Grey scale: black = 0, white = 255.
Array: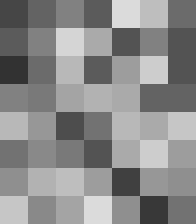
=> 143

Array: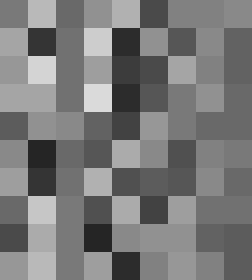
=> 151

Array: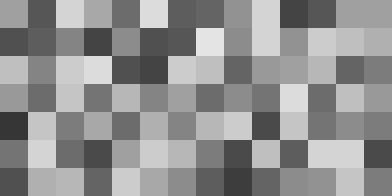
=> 146

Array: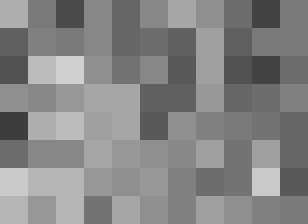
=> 143

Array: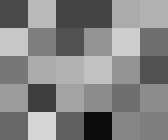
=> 12

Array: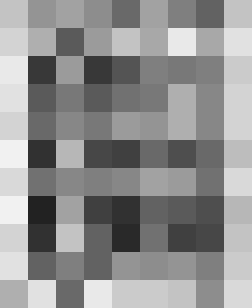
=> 195

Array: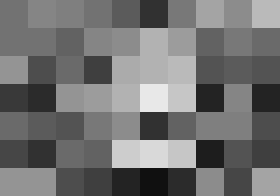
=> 140

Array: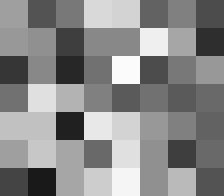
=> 144

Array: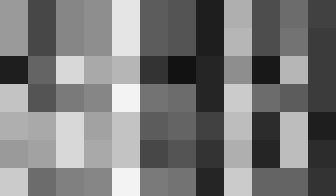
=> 100
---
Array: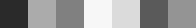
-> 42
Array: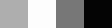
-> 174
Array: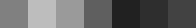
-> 128
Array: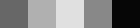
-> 103
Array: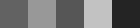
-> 98
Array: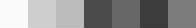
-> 250
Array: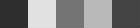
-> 46
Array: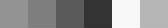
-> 147
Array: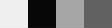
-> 239
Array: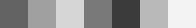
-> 99
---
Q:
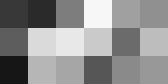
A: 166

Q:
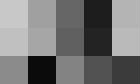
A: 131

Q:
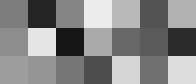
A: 118

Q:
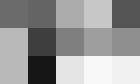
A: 228

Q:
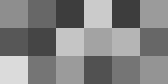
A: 155

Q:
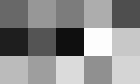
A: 219
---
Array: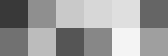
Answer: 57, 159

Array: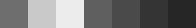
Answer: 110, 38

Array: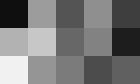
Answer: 15, 96

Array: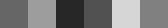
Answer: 102, 128

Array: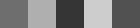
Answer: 110, 81

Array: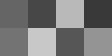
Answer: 101, 148

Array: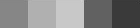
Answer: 134, 58

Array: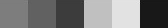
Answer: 125, 24
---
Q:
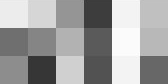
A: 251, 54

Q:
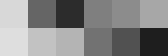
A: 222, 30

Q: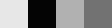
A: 231, 4

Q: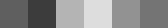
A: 221, 60

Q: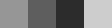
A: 205, 44

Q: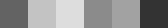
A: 221, 51

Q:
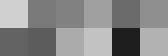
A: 208, 30

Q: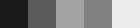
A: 236, 26
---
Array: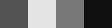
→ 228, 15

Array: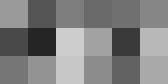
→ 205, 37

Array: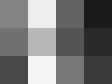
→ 245, 26

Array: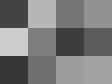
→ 205, 54

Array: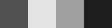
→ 226, 31

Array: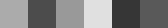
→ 224, 54

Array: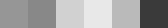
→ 232, 58

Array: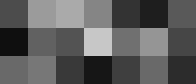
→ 199, 15

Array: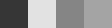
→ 226, 54
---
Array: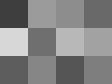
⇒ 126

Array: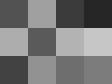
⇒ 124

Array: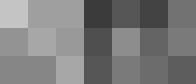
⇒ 93

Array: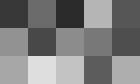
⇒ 174

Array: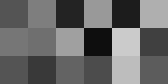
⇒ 92

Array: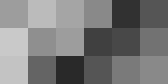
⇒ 137

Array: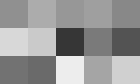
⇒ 208
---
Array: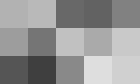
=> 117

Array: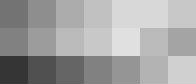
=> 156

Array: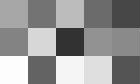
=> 215

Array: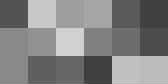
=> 145

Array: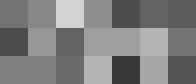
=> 151

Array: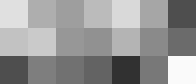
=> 202

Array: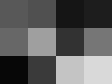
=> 159

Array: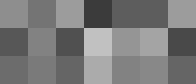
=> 130
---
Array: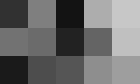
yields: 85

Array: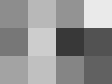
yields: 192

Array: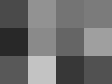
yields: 195

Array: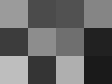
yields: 52

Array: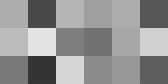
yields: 139

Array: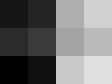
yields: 15

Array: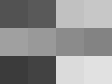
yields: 66

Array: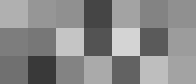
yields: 98

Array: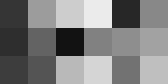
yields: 213

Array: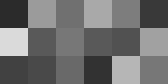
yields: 50
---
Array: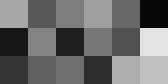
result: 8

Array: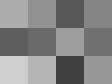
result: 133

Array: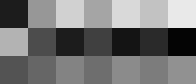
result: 233

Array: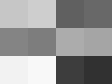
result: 104

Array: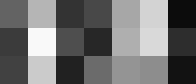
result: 12

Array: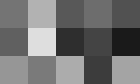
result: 81
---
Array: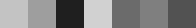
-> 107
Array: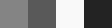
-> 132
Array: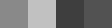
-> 137
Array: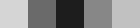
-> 135
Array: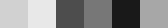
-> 119
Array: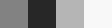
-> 181
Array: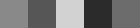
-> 108
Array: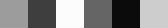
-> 101
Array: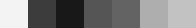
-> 85
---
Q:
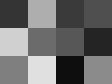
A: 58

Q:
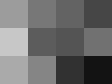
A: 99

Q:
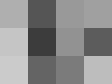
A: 153

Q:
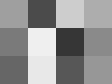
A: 205

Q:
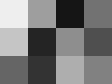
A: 21

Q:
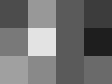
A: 90

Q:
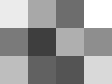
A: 109

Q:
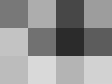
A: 71

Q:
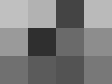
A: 68

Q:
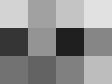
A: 196
